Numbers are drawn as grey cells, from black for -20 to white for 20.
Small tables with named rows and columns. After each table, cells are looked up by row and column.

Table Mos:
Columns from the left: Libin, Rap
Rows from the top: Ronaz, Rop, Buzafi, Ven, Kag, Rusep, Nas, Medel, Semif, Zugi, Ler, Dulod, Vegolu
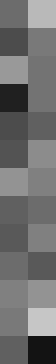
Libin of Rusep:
-7
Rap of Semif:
0
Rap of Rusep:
2
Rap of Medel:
-3
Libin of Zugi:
-3
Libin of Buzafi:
4
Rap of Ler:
3
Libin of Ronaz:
-3
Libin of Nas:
3
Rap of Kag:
-5
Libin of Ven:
-15
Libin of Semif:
-6
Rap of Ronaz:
9
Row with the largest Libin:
Buzafi

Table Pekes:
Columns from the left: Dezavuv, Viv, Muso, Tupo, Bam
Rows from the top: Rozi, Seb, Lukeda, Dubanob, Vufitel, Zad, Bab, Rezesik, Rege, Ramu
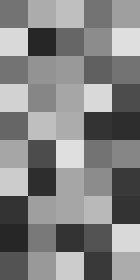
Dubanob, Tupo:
14
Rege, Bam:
14
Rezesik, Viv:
5
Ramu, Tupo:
-11
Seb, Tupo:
2
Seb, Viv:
-14
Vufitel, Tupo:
-12
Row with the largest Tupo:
Dubanob

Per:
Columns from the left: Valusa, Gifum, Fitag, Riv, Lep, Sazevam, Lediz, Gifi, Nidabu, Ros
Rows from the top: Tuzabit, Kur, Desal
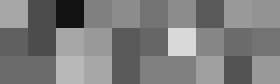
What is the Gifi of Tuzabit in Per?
-6
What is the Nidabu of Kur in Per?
-3
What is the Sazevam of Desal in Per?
0
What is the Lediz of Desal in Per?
0
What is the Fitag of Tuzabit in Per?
-17
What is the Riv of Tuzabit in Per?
0
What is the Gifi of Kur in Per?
1

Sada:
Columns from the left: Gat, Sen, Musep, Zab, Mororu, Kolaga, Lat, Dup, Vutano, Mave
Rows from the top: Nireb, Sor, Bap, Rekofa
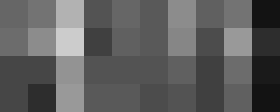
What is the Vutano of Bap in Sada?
-3
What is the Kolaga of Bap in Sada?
-7
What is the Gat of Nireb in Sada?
-4
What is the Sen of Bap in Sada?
-9
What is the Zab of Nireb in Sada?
-7
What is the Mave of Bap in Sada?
-16
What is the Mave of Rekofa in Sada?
-17
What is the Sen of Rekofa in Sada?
-13
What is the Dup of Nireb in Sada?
-5
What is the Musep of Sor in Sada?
12
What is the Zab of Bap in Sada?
-7
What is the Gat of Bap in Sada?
-9
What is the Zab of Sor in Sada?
-10
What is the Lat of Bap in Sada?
-5
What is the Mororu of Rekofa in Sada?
-6
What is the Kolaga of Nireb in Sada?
-6
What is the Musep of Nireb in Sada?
8
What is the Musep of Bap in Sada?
3
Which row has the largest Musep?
Sor

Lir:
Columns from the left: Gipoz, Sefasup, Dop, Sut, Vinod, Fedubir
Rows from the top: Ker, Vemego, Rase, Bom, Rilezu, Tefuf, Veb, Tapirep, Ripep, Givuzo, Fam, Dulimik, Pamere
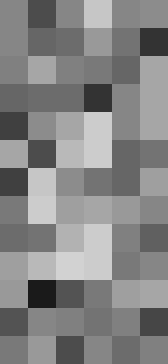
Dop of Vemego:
-3
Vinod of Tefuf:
-4
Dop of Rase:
0
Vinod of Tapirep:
4
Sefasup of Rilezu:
2
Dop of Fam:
-7

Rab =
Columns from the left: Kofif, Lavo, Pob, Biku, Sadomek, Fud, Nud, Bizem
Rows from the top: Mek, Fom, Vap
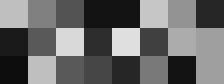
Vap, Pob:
-6
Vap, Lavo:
10
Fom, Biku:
-13
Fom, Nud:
7
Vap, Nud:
-17
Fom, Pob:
14
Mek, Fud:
11
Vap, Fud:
-1

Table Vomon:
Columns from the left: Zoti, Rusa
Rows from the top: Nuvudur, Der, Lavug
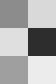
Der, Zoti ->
15
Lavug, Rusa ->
17
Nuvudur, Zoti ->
2
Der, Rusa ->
-13
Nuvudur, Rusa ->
14
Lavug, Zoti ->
5

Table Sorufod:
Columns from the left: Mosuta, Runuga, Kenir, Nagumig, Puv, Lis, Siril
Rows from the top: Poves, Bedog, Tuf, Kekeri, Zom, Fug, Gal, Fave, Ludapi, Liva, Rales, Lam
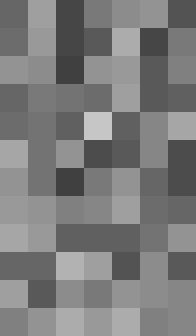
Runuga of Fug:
-2
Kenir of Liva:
8
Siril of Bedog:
-1
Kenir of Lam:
7
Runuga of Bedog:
4
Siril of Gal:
-8

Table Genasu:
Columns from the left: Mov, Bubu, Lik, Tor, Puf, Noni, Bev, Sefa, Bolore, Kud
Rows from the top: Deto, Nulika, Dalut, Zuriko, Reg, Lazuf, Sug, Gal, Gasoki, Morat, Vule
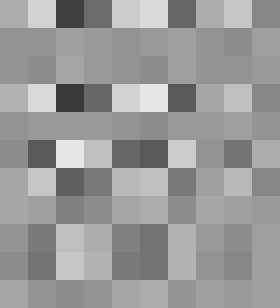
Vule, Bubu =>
3
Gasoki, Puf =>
0
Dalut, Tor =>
4
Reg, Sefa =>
4
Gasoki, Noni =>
-2
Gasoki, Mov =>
3
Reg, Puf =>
3
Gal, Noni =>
7

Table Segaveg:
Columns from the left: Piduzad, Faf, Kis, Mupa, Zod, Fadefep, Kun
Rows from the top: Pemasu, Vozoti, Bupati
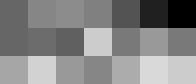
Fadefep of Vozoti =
4
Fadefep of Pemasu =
-15
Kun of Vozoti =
-1
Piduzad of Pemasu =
-4
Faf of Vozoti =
-3
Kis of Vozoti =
-5
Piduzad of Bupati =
6
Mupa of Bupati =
1
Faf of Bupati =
13
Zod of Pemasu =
-7
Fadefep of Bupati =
14
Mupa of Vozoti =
12
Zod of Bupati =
7
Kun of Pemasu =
-20
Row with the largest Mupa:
Vozoti

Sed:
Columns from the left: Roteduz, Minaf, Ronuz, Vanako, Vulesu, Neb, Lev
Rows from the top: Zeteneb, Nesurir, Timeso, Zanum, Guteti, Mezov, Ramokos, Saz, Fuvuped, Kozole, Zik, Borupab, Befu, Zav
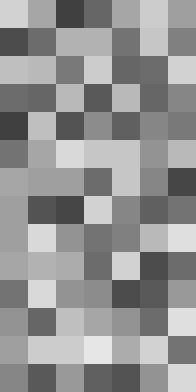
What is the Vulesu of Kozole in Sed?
13
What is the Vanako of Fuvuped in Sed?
-2
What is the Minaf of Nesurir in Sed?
-3
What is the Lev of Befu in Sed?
-2
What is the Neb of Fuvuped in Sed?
9
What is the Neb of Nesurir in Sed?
11
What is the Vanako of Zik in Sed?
2
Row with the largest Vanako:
Befu

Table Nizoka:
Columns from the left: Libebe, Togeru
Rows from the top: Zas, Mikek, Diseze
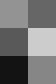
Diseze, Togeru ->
1
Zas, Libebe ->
3
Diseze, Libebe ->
-17
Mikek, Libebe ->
-6
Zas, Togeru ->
-4
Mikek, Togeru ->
12
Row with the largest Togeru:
Mikek

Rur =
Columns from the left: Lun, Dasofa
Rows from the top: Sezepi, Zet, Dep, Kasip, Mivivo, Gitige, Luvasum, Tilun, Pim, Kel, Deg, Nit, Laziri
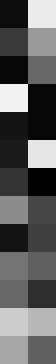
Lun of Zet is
-11
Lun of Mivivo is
-17
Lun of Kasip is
18
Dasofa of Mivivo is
-19
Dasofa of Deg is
-13
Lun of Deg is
-4
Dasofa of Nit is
9

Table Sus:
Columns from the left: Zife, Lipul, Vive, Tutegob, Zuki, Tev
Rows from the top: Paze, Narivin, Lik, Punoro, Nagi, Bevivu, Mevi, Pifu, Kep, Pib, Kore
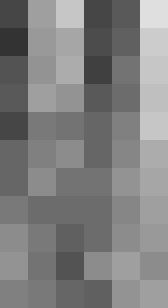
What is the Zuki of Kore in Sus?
3
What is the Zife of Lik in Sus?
-7
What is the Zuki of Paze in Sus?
-6
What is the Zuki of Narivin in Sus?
-5
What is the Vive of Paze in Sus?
11
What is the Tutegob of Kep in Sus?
-3
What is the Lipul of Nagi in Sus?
-1
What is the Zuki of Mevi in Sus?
3
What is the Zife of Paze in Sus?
-9
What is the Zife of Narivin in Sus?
-12
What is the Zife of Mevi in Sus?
-4
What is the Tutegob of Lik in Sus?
-10
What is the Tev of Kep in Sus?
4
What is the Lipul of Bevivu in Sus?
0

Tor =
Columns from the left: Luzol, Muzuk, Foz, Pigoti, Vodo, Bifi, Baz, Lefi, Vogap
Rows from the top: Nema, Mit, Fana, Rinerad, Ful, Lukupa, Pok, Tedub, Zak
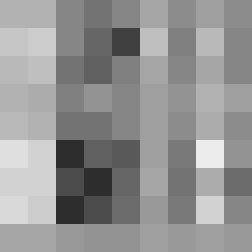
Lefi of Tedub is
13
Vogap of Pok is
-3
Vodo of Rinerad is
1
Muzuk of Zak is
6
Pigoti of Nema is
-2
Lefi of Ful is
7
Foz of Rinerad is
0
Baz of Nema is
2
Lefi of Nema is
5

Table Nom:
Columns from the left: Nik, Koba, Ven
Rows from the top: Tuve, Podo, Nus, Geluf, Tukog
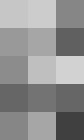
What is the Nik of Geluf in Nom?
-4
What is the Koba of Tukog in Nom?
6
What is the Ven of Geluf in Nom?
-4
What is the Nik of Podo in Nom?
4
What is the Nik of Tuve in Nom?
11
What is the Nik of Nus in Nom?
2
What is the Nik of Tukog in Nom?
1
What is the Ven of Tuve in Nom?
1
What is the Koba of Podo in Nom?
6
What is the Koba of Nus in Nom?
10
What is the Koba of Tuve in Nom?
12
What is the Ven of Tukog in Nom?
-10
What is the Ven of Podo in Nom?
-5
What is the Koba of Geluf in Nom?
-2
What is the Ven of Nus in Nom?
13
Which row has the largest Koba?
Tuve

